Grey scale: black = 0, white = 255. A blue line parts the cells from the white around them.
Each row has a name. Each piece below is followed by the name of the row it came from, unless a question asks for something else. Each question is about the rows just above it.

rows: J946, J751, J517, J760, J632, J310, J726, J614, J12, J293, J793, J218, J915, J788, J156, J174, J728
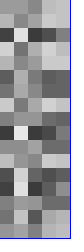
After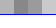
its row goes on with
[202]
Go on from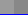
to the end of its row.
[189 195]

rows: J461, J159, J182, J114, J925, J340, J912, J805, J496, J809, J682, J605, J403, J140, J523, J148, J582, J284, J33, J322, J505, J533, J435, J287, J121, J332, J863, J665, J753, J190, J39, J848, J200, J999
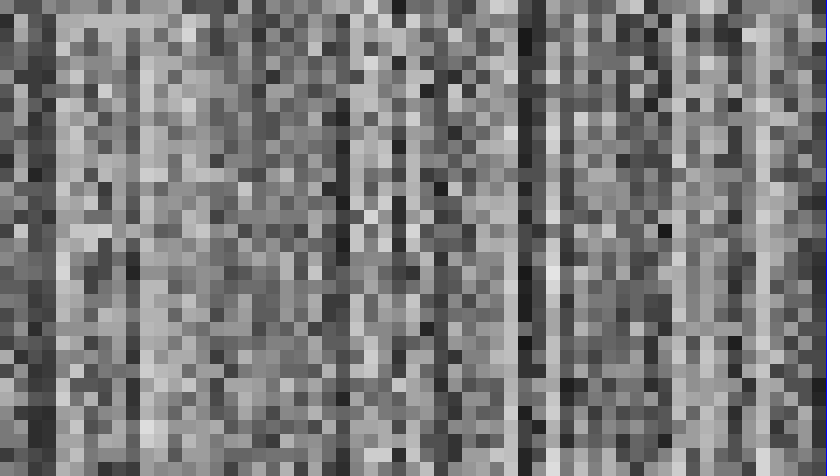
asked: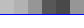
J403
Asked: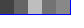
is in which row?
J114
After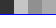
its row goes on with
[171 136  59 109 178 136 144 109 115 157 115  73 101 205 150  51 165 165
  73  51 129 129 184 190  51 115 190  80 109  66 109 101 157  51 129 197
 109 197 165  73 115 165 190 121  73  73]
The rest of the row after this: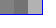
[87]

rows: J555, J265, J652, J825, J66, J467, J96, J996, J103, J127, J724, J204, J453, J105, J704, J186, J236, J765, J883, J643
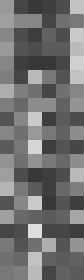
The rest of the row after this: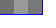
[ 98 141]
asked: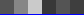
J704
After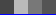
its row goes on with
[194]
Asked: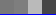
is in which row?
J643
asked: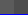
J103
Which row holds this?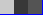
J704
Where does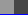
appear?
J555

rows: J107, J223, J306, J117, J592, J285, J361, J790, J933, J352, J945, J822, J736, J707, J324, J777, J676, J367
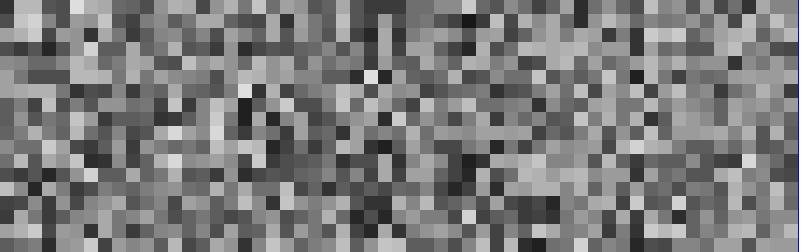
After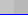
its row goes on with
[ 39  66 111  59  99 184 161  51  32  93 161 119  72  72 119 139  39 119
  66 119 161 139 147 155  72 177 210 177 169 125  93  93 133 105 139  85
  93 125]
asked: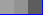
J324
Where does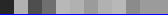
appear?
J736
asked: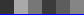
J306
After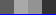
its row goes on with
[133 196 155  99 125 139 190  93 147 196 190  93  93 119  78 133 190  66
 184  45  32 111 119 210  99 133 119  39  78  72 133 133 111 161 161  85
 161 155 155]

